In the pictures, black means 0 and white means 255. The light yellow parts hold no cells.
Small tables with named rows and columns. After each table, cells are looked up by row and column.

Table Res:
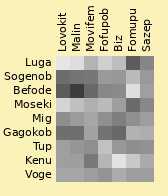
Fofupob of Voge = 148
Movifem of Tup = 143
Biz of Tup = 152
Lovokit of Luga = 230
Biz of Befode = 138
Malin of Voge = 166
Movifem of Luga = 179
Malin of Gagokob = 110
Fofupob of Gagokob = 114
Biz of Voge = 172

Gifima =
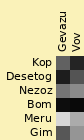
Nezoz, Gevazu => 117
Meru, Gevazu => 215
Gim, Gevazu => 87
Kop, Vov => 36
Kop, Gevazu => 97
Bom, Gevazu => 13
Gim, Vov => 149
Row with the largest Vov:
Meru

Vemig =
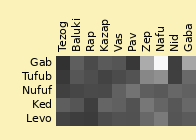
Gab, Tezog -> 49
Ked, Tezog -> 94
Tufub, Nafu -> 144
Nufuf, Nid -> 103
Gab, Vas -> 85
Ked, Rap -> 62
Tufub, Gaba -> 105
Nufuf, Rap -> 74
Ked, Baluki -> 85
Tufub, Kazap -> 67
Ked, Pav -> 82
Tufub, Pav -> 83
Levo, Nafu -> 122
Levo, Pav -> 81
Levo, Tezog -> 67

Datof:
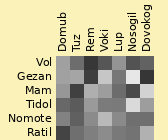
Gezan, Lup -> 119
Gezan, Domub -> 161
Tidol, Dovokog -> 157
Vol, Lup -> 148
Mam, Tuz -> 64
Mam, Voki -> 157
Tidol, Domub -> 104
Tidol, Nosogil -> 218
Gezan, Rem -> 62
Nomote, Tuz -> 96
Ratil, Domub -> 68

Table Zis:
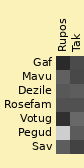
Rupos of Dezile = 88
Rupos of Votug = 48
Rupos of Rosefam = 81
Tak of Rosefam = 81
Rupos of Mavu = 96
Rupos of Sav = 93
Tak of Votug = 104
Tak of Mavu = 72
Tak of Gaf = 75
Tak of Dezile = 93
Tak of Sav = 66

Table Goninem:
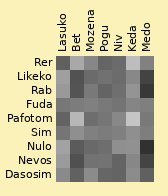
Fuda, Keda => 133
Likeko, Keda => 136
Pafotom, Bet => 183
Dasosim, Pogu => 102
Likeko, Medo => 67
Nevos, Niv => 100
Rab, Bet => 84
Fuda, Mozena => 128
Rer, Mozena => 135
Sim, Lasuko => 117
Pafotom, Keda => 197
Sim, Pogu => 124
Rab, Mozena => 121
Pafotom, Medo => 121
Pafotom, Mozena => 110
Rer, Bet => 168
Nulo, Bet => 91
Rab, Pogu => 100
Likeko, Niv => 108
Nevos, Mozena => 114

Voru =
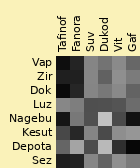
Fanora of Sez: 34
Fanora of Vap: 36
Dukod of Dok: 120
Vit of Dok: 137
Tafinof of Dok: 10
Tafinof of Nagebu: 21
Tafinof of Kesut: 72
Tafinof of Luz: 135
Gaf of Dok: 99
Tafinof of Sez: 30
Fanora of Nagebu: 120
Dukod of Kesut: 74
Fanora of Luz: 126

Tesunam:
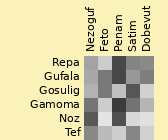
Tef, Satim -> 134
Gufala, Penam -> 71
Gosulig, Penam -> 192
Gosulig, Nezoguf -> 178
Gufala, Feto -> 120
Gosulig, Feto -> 121
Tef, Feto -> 187
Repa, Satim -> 132
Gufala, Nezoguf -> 168
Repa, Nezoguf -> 163
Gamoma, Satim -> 115
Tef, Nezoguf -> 136
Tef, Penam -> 205
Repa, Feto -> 204
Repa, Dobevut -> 138
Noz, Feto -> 228
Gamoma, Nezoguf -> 117
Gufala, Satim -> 152
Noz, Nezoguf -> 89
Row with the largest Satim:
Noz

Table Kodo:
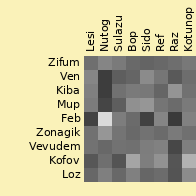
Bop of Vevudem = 112
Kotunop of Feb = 129
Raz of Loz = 84
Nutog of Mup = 69
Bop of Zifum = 105
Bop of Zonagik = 105
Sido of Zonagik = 114
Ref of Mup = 117

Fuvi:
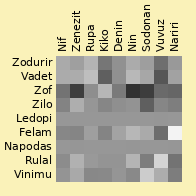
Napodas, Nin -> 150
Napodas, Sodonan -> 151
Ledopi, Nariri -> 151
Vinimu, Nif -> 148
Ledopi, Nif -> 151
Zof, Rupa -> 142
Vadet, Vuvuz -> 86
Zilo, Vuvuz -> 134
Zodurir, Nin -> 171
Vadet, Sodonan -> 167
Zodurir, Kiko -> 118
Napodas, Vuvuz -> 151
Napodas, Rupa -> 151
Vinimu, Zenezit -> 169
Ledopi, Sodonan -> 151

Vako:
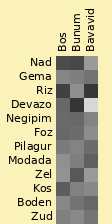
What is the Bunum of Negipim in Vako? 104
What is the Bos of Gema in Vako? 134
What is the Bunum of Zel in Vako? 88
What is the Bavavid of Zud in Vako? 117
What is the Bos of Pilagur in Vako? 123
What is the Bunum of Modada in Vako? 127
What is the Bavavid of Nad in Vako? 155
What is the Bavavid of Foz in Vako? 141
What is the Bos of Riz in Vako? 65
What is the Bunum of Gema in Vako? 127
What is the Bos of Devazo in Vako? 104
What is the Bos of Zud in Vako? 128

